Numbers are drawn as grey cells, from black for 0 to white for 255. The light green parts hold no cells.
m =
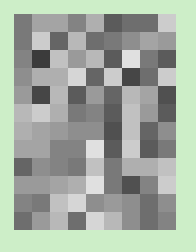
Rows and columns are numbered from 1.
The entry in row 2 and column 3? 101
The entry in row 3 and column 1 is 131
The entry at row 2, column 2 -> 204
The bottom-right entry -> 131
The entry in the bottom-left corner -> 110
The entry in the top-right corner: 204
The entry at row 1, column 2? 164
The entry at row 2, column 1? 121
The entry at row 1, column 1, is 121
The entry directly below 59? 175
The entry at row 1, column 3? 164
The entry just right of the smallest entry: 193

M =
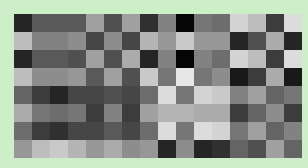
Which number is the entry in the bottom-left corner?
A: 151
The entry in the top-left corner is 37
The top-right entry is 220
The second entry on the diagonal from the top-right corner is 171
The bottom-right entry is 100
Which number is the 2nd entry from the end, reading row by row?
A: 160
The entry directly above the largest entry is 5
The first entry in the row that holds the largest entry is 189
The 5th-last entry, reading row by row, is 48
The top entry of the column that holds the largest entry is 5
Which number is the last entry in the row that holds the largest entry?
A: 25
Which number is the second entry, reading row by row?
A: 89
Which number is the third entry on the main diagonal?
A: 89
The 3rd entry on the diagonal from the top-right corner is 189
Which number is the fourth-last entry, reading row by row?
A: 100
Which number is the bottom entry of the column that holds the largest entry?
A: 141
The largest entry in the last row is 201
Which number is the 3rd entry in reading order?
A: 89
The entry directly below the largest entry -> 118
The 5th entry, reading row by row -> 160

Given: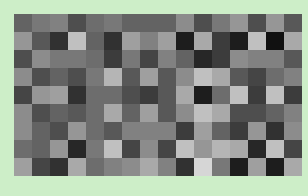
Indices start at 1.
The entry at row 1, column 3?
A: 129
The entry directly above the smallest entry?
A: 150
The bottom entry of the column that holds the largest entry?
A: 214
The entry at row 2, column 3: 49
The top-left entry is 99
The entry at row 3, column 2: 140
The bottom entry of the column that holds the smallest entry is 29
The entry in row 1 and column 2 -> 120
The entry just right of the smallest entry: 169
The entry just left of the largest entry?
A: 49
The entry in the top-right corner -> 88
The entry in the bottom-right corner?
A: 169
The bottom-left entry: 159
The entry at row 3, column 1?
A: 78
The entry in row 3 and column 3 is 120
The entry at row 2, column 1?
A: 150
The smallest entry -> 17
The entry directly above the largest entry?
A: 150
